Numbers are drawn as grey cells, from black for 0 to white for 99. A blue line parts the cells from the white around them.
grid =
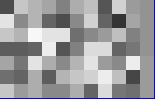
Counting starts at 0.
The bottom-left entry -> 77
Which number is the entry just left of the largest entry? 70
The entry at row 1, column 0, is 88
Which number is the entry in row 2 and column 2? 96
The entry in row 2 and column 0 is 77
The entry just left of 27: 74
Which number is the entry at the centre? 50
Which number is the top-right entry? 57
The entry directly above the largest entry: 70
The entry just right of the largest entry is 88
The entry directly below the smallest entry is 74
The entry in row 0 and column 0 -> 30
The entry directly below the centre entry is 70
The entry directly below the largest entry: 39
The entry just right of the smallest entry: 64
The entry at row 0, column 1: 77
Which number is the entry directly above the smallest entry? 81
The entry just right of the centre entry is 85
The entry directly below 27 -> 43
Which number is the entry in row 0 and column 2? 70

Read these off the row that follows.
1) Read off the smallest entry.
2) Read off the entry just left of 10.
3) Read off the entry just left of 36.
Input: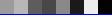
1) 1
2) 53
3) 71

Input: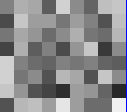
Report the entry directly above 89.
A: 18
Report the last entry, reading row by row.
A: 93
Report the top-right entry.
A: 77
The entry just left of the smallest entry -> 39
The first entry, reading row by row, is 50
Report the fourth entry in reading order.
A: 36
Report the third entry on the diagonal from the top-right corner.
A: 46
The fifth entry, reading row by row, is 81
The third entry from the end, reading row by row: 42
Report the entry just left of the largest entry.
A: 42
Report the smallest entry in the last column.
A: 15
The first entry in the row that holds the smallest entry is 77
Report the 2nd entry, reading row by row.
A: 68
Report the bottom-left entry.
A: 32

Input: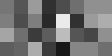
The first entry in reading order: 46
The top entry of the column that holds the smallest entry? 30
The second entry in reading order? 33
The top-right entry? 56
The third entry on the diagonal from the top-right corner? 33
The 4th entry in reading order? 19
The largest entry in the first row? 60
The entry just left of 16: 49
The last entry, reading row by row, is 43
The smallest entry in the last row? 9

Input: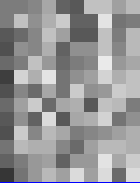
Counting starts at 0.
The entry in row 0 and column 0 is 48
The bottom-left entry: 21
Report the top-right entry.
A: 72
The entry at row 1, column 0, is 48
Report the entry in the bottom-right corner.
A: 85
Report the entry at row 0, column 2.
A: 52
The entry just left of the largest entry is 52
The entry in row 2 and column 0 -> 34
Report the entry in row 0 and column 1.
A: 48
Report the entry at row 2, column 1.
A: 41
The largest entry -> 91
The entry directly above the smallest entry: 38

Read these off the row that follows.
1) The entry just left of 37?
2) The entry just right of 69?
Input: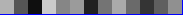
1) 20
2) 33

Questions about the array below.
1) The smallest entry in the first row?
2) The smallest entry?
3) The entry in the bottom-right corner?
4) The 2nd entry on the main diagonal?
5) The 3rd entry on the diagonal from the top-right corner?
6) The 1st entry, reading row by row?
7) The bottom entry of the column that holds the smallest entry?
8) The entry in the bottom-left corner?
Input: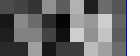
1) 12
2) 2
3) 42
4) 53
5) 56
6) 29
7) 23
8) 16

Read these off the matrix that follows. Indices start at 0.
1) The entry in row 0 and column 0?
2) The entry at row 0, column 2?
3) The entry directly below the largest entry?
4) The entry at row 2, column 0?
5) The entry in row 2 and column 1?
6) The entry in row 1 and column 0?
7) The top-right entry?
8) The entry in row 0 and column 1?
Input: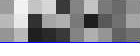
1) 61
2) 76
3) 90
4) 58
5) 72
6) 72
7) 55
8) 94

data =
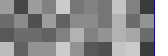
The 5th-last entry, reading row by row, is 34
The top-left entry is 61
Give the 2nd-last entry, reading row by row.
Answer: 79
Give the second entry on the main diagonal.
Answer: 54
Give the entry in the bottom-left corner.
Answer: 73
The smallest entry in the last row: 23
